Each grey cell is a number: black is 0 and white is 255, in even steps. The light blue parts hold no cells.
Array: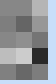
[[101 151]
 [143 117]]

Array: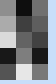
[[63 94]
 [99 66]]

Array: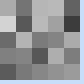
[[ 88 185]
 [180 123]]

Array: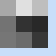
[[ 50  40]
 [107  55]]

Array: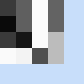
[[ 95 251]
 [ 21 251]]

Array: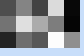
[[223 171]
 [110  87]]

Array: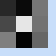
[[230 114]
 [  4 102]]
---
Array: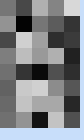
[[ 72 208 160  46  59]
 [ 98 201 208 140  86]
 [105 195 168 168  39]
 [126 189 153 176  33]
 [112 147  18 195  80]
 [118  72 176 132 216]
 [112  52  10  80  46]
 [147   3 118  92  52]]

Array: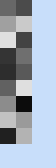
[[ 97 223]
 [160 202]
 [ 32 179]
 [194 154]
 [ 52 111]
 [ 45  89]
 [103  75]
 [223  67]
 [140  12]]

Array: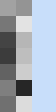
[[119 227]
 [112 220]
 [ 98 205]
 [ 60 190]
 [ 68 182]
 [162 148]
 [127  38]]

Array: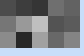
[[118 153 191  83  91]
 [ 76  61  53 111  98]
 [139  39 161 104 132]]

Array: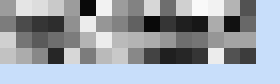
[[156 229 221 201 156   9 242 156 130 215 110 208 249 242 180  82]
 [194 172 136  38 215 124 186 201 136  67  31  38  53 236  82  60]
 [208 117  90 110 124 180 236 186 180 172 150 110 117 150 164 164]
 [124  75  53  45 144 236 150 130  97   9  53  31  23 172  17 104]]

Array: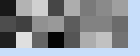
[[ 32 223 100   5  85 173 193 114]
 [ 24 179 208  70 173 122 138 159]
 [ 77  64 145 153  92 130 130 107]]
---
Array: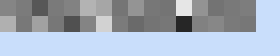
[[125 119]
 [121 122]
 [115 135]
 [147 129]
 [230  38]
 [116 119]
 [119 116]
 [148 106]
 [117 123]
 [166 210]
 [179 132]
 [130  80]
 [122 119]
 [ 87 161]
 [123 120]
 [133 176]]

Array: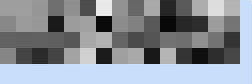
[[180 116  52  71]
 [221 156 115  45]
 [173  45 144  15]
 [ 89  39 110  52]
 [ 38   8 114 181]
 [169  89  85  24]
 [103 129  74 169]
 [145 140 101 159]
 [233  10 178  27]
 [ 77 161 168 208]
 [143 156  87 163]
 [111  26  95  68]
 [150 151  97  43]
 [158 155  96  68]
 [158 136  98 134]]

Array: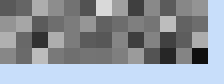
[[148 109 172  15]
 [135  98  93 132]
 [ 91 189  65  38]
 [137 117 131  83]
 [ 63 127  62 155]
 [160 109 133 127]
 [217  97  87 115]
 [ 82 150  91 116]
 [114 124 124 111]
 [141 110 174 121]
 [173  91  49 188]
 [101 166 104 106]
 [ 89 148 176 135]]

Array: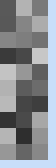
[[121 172 114 199  94 108  62 167 147 136]
 [179 133 126  72 151  92  69  74  46 101]
 [ 89  88 134  58 195 178 185  51 181 151]]

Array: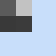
[[194  59]
 [ 91  57]]

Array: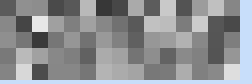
[[134  73 126 150 222]
 [192  86  85  84 137]
 [156 204 136 129 128]
 [ 83 124 178 138 173]
 [201 188 157  99 122]
 [ 92 193 151 142 120]
 [170  89  96 116 164]
 [ 71 113 129 162 171]
 [ 55 135 153 171 180]
 [185 161 114  97 118]
 [ 88 127 150 127 135]
 [ 74 160 118 136 135]
 [141 231  57 161  76]
 [144  69 118 186 216]
 [ 91 136 143 121 132]]

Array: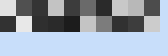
[[ 76 204]
 [184  61]
 [200  49]
 [ 42 124]
 [106 196]
 [ 60  28]
 [195  42]
 [ 52  47]
 [ 80 232]
 [226  50]]

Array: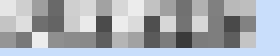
[[190 130 195]
 [185  72  94]
 [129 125 125]
 [176 216 123]
 [113 116  57]
 [159 216 124]
 [194  79  90]
 [236 219 161]
 [215 237 181]
 [162  74  95]
 [216 234 137]
 [207 205 138]
 [104 101 142]
 [158 110 236]
 [206 221 120]
 [229 197 150]]

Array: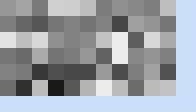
[[190 118 169 128  82 193]
 [127 147 216 147 161 185]
 [136 159  95 135 127 108]
 [144  70 236 236  76 186]
 [125 129 194  99 154 236]
 [190 117 138 149  73 180]
 [205 129 129 125  73  88]
 [208 118 144 116  79  25]
 [123  87 215 170  56 185]
 [164 102 189 106 123  48]
 [149 127 226 119 129 111]]
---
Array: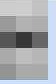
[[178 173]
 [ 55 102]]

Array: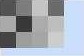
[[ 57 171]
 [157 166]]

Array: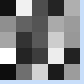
[[98 84]
 [51 89]]

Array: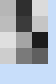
[[ 59 197]
 [165  28]]

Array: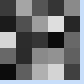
[[ 80 157]
 [ 44  53]]

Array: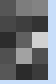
[[ 62  51]
 [ 96 208]]
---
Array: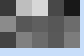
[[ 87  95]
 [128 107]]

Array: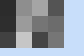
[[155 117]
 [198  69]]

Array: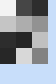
[[173 146]
 [ 36 192]]

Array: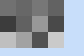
[[ 97 152]
 [162  82]]

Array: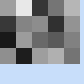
[[132 141]
 [156 105]]

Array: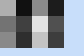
[[ 64 227]
 [ 46 195]]

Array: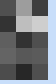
[[190 206]
 [ 50  79]]

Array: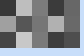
[[ 86 118]
 [200 122]]
